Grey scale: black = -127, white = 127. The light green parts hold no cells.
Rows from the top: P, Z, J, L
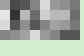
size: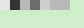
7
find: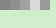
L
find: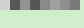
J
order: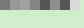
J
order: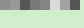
J

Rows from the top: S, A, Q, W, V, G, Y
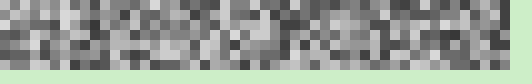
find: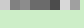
G
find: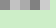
A
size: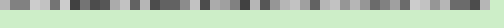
49
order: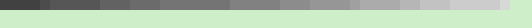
A

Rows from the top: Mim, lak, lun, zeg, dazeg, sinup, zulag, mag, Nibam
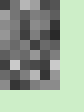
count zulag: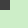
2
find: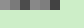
lun
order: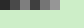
zeg
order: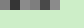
lun
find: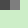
Nibam
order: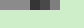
Nibam
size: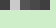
5

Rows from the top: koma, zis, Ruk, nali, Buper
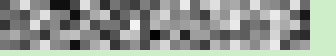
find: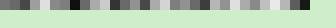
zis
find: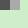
koma
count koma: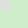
5
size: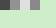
4
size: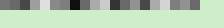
20

